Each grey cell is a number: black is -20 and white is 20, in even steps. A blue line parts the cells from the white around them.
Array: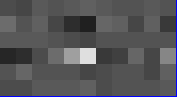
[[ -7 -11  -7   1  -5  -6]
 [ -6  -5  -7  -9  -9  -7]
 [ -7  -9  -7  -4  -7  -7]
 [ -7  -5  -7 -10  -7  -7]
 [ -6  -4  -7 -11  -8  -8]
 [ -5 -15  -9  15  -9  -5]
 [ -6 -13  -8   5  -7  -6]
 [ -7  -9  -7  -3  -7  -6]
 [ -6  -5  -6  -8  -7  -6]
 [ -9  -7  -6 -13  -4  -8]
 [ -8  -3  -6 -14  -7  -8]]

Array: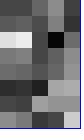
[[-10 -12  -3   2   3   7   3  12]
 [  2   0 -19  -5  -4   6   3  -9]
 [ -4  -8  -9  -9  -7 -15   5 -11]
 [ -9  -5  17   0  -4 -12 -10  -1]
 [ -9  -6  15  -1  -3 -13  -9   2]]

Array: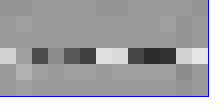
[[  3   4   4  16   4   4]
 [  4   3   3  13   2   3]
 [  4   5   4 -12   5   4]
 [  4   4   4 -13   5   4]
 [  4   4   4  -9   5   4]
 [  3   4   4  14   5   4]
 [  3   4   4  15   4   4]
 [  4   4   4 -10   5   4]
 [  4   4   4  -6   5   4]
 [  4   4   4   2   4   4]
 [  4   4   4  -8   5   4]
 [  3   5   4   5   8   5]
 [  3   4   4  13   4   4]]

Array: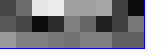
[[-18  -1  -5]
 [-10 -10  -5]
 [  6 -15   0]
 [  5  -4   0]
 [  5   0  -2]
 [ 17 -13  -1]
 [ 16 -18   0]
 [ -3  -9   0]
 [ -9  -6   4]]

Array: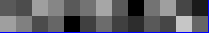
[[-16  -4]
 [ -9  11]
 [  5  -9]
 [ -2  -6]
 [-20 -13]
 [ -6 -10]
 [  6  -3]
 [ -2 -10]
 [ -6 -20]
 [  1  -4]
 [  5  -8]
 [ -8   0]
 [ -6   5]]

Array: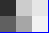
[[ 16  18]
 [ 12   6]
 [-13  -5]]

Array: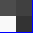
[[-10 -12]
 [ -8  19]]
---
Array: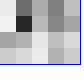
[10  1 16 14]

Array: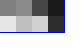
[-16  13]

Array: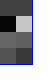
[-10 -19]

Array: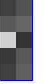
[-7 -6]

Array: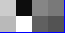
[-1 -5]

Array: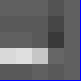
[-5 -9 -6 15 -6]
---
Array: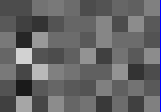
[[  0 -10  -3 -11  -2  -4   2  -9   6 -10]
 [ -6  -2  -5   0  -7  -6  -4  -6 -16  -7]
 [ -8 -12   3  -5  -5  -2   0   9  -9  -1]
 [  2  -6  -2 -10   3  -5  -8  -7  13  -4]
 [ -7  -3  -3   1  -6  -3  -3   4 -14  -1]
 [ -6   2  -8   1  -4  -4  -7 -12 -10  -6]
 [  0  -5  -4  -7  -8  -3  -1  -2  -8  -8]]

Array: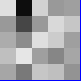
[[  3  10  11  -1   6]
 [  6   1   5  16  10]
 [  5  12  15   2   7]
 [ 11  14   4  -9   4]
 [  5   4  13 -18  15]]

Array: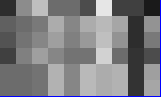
[[  6 -12   8   7   9   1   8  -2  -3  -3]
 [  5 -12   8   7   9   1   8  -2  -3  -3]
 [ -8 -12  -3  13  -2  -2   1   5   0 -10]
 [ -1 -13   3  10   4   0   5   1  -2  -7]
 [  3 -13   6   9   7   1   7  -1  -3  -5]
 [-16 -10 -10  16  -8  -3  -3  10   2 -13]]

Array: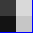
[[ 11 -17]
 [ 14 -11]]

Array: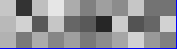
[[  0   4  13   6   2  -1   5   1   7  -1   8]
 [ 13  -4  -7  12 -14  -6  -4  11  -6  13   9]
 [ -2  -2  11   2   5   0   7  16  10 -12  11]]

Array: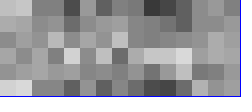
[[  5   3   8  -3  -9  -8  -3   1  -5   3  -5   1   1  14  13]
 [  4   0  -1  10   4  -2   3   0   2   1   5   4   6   5   3]
 [  6   7   5  14  11  11   7  -3  10   2  13   0   6   2   6]
 [  5   7   3   2   1   0   1  10   3   6   2   9   3   5   2]
 [  4   2   2  -5  -2   0   1   5   4   2  -3   3   2   6   7]
 [  0   4   2  -5  -9 -11  -1   0  -5   4  -8   0   0  11  10]]

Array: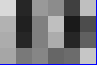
[[ 11  -3  -4   1  -1   6]
 [ -5 -14   7   0 -14   7]
 [ -8 -16  10   0 -15   8]
 [ 10 -10   2   4 -14  14]]
